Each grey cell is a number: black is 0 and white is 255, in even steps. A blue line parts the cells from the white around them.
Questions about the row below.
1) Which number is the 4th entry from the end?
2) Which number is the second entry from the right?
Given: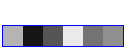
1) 85
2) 115

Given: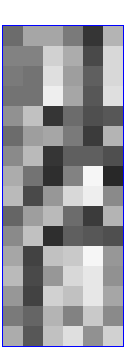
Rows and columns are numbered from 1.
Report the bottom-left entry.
172
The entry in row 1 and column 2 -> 166
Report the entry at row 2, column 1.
130
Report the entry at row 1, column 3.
166
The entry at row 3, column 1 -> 122
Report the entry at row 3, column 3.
223
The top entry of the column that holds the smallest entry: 180
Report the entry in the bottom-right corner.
209
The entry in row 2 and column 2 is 130
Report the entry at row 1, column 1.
108
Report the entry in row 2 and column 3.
209
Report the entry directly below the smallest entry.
138
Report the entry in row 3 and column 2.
115

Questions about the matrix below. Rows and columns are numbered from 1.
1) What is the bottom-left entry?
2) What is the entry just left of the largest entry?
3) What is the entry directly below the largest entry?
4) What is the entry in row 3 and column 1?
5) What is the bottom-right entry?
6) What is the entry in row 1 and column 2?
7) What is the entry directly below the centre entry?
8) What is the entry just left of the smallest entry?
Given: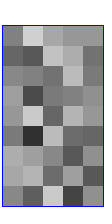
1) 136
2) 129
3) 88
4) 136
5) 144
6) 208
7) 187
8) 122

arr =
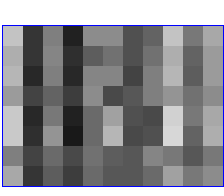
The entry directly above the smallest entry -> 33
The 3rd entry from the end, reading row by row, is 161
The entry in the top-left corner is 195
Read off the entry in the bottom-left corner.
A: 168
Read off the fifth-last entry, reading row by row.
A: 87
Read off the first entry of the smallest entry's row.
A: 201
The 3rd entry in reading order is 127
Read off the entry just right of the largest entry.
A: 99
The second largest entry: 209
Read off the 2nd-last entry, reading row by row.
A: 120
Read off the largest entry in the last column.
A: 174
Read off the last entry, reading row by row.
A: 140
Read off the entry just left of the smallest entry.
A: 148
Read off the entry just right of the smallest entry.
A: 106
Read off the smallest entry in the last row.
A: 53

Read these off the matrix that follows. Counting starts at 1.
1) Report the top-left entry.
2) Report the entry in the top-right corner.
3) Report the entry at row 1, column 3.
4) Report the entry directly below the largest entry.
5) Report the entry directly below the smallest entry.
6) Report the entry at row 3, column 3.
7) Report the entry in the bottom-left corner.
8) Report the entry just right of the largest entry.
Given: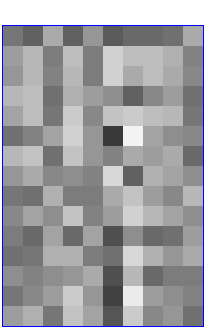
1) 118
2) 170
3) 170
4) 170
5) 130
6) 130
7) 157
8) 163

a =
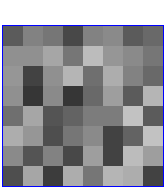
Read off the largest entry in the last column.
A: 194
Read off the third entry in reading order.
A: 118
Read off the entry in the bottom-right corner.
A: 66
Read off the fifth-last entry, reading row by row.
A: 173
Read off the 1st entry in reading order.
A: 91
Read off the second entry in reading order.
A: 130
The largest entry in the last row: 181
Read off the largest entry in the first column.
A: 173
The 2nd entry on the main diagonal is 144
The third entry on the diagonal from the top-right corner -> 173
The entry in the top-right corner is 105
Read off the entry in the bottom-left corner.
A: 78
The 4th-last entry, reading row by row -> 118
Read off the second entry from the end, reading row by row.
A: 173
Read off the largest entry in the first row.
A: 138

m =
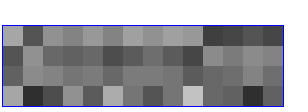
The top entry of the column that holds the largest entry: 152
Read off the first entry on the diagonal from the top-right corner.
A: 70
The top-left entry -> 166
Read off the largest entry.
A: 194
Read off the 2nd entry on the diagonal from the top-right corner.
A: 139
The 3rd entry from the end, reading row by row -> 97
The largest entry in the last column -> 131
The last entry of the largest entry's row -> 97
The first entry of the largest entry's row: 166
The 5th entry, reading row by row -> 152
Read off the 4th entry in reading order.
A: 131
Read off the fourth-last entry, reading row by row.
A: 104
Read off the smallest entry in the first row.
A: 63
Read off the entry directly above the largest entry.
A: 91
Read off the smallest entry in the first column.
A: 84
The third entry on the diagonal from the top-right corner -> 110
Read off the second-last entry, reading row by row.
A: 47

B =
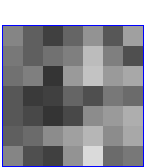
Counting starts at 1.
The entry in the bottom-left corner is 133
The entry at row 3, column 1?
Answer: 113
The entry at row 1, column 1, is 133
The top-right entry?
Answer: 160
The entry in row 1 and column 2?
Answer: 95
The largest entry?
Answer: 218
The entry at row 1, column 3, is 64
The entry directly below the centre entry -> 72
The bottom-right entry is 120
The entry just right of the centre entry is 79
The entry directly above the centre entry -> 154

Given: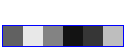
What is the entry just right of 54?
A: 190
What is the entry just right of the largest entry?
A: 131

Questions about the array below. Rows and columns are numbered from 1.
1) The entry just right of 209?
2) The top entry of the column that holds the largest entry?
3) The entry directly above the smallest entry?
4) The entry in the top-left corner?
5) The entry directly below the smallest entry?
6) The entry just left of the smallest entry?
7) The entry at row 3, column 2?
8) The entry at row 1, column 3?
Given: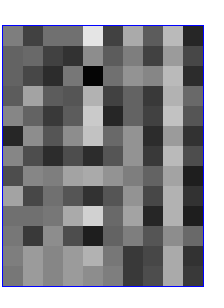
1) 105
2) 229
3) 141
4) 126
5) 178
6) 119
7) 71
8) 112

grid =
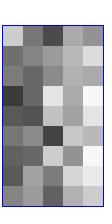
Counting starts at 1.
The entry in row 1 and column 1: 205
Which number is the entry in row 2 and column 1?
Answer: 111
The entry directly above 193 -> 228
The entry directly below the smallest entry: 89
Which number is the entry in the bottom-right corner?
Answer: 205
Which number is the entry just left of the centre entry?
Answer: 83
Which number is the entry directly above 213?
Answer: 147
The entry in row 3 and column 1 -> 124
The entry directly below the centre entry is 67
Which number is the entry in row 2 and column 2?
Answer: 132
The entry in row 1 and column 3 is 75
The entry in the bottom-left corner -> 132

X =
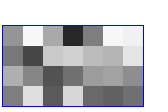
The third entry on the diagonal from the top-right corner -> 156
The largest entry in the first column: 175
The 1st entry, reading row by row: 149
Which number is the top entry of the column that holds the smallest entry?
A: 39
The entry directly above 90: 82
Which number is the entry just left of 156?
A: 112
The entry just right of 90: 215
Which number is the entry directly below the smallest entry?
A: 209

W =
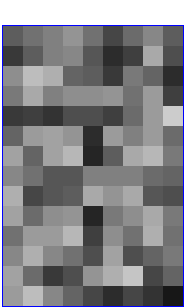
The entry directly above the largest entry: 63
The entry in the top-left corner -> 93
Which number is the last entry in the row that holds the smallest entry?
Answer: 23
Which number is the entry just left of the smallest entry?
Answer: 51
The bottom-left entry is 155
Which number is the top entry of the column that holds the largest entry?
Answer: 93
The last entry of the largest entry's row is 204
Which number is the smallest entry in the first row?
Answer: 70
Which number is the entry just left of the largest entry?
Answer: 155
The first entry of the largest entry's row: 57
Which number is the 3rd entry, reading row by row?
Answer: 128
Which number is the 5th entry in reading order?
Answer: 113
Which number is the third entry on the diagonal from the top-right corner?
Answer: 121
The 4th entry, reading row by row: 148
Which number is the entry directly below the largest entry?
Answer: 107
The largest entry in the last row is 189
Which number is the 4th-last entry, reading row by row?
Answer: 44
